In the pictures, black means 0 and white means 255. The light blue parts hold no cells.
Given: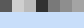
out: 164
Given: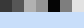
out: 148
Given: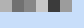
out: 156
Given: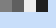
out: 95
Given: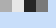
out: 121
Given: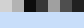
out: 160
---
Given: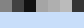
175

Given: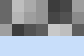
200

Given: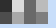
168

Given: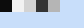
211

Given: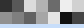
229

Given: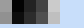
44
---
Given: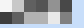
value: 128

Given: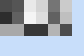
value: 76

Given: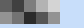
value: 147

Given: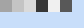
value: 88

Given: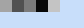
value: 196

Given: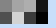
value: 1

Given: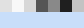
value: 195

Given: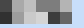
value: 102

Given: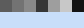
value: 19
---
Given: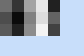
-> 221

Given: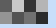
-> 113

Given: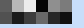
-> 39

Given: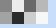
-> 205

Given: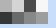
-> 136

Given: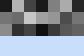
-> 77

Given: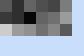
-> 112

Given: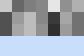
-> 166

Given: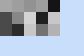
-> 31

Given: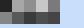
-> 78
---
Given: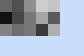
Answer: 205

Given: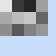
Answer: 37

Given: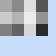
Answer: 223

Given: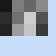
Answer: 103

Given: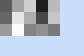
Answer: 30

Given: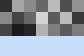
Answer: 79
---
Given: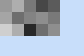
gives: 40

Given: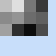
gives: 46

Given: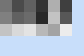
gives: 184

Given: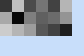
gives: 87

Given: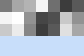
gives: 89

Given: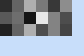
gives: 77

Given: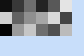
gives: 110

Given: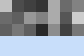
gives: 140
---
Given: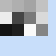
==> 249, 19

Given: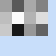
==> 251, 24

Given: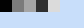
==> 219, 2

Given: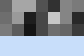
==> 199, 20

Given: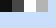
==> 253, 16

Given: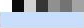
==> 255, 12

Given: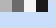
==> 244, 26

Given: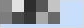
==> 225, 46
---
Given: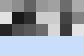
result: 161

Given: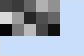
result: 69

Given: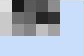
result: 224

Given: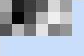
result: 172

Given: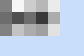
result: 129

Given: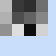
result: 188

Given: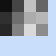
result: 16

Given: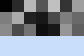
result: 2
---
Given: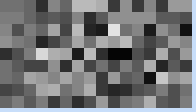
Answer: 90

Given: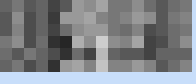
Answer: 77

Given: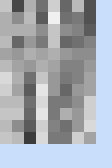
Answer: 59

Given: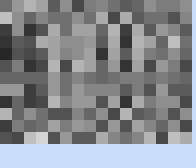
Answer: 191

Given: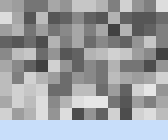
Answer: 179
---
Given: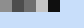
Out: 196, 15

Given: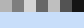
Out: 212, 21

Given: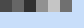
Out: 197, 49

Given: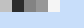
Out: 245, 44

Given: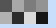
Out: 218, 22

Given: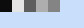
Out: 228, 12

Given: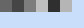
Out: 191, 47

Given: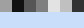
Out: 227, 17
